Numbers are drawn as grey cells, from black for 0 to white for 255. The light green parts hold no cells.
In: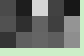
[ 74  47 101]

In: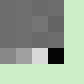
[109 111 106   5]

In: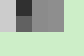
[204  97]

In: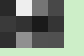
[41 50 81]

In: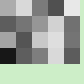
[172 117 200 217]

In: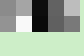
[139 249]

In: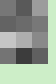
[119 107 137]

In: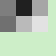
[126 186]
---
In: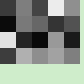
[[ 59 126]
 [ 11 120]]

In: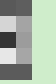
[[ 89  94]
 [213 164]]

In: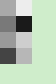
[[169 237]
 [120  26]]

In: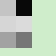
[[196   8]
 [214 219]]

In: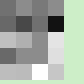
[[113 140]
 [104  72]]

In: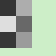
[[ 53 173]
 [222 104]]

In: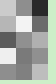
[[203 142]
 [182 243]]

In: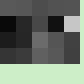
[[89 87]
 [ 9 39]]

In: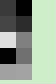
[[58  1]
 [69 44]]
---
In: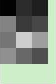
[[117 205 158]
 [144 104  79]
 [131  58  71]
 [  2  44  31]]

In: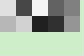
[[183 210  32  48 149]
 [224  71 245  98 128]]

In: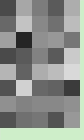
[[ 82 209 104  98  59]
 [104 195 136 112 188]
 [ 74 167 124  90 173]
 [144 130 136 136 144]
 [ 82 112 118  82 152]
 [181  98 173 188 217]
 [ 74  90 130  90 202]
 [160  37 144 152 118]]

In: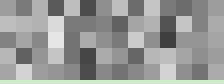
[[165 211 157 149 136  76 136 115 136 157 211 143 115 171]
 [190 183 177 218 122 122 130  96 165 177  83 197 130 171]
 [130 165 136 230 115 171 143 122 203 143  63 149 149 165]
 [157 122 177  90 190  76 143 190 108 197 122 108 130 157]
 [183  96 149 197 115  69 171 149 102 183 190 165 143 157]]

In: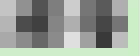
[[196 145  83 126 204 118  90 175]
 [168 139 103 139 223 160  57 188]
 [181  76  64 133 175 111  70 118]]

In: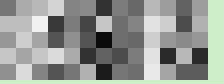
[[144 219 132  84 118 177  27 118 110 233 165  92  92]
 [151 206 165  84 144  84  11 110 104 206 151 138 151]
 [190 190 241  57 124  69 198 110 132 226 206  76 177]
 [118 171 184 212 132 138  50 124 104 184 157  98 157]
 [198 165 198 219 171  50  98  76 124 226  42 184  42]]

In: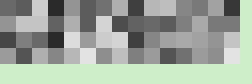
[[148 196 196  98 175  92 212  77  98 105  92 127 169 121 121]
 [ 70 127 105  42 220 155 204 212  63 134 162 169 162 148 196]
 [105  92 204  42 148  92 113 175  63 183 190 134 121 162  55]
 [155  84 175 134 183 227 142 190 127 155  84 113 155 142 227]]

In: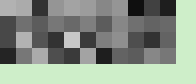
[[ 72 178  84  50 200  58 127 143  78  50  99]
 [178 171  50 149 163 156 135 149  15  65  30]
 [ 36 119 171  78  58 163  30  99  92 135 119]
 [ 72 112  92 119 105 127  92 135 112  99 105]]

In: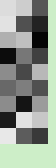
[[ 27 226 199]
 [220 205  86]
 [176 191   5]
 [104 126  80]
 [ 12 119  64]
 [232  92  57]
 [226  80  34]
 [140  72 184]
 [140  20 155]]
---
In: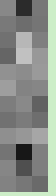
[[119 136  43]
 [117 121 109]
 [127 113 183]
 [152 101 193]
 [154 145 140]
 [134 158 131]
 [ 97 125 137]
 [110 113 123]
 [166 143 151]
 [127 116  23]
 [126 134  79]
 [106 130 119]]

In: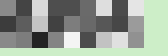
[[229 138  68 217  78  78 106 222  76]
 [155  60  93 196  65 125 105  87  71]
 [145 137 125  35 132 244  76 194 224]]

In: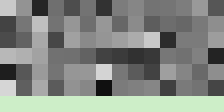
[[ 86 201 147  37 111  77 115  50 124 134 115 117 125 153]
 [142  67 118 191 115 150 110 151 103 139  93 109 103 121]
 [157  75  98 168  71 161 138 149 159 172 201  44 123 123]
 [ 35 184 176 162 113 112  98  66  59  49  56 119 113 129]
 [142  30  87 154 116 150 151 212 119  91  66 159 133 105]
 [ 69 214  95 169  91 146 135  16 123 128 134  64 122 115]]

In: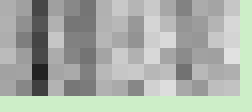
[[198 174 160  71 160 136 117 177 200 181 201 167 130 171 164]
 [215 177 144  85 177 118 119 178 184 152 213 186 149 156 180]
 [212 174 126  68 198 129 128 182 168 147 206 217 154 151 199]
 [225 187 157  73 172 133 116 164 203 177 216 165 139 161 160]
 [175 162 163  34 165 170 128 184 198 201 183 189 114 184 171]
 [194 165 135  63 179 119 123 177 170 135 209 221 168 152 190]]

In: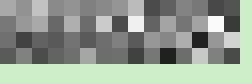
[[ 83 169 146 194 138 147 128 137 149 187  75  96 131 120  72]
 [ 58 120 152 169 104 175 108 203  76 240  99 164 117 163 250]
 [211 112  66  98  89 115  90 110 128  90 151 135 174  34 151]
 [ 74  90 129  76  99 111 166 109 111  65 119  32 109 200 128]]

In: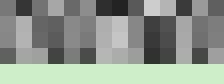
[[ 95 120  53 115 167 105 141  46  35  89 205 180  58 154]
 [125 137 177 101  96 137 127 174 192 135  63  81 167 115]
 [127 135 179 104  91 138 122 176 197 135  57  76 169 112]
 [159  96 165 160  67 124  75 182 172 157  49  68 173  71]]

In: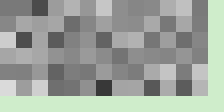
[[122 121 121  75 156 179 151 198 141 134 137 174 192]
 [124 135 167 158 166 109 134 159 142 140 169 120 167]
 [134 204  77 165  91 129 145  99 169 178 118 158 110]
 [129 166 175 167 146 136 154 139 116 142 137 132 149]
 [195 129 128 152  99 125 120 155 132 123 170 196 123]
 [181 218 157 207 111 115 144  56 164 165  88 171  92]]
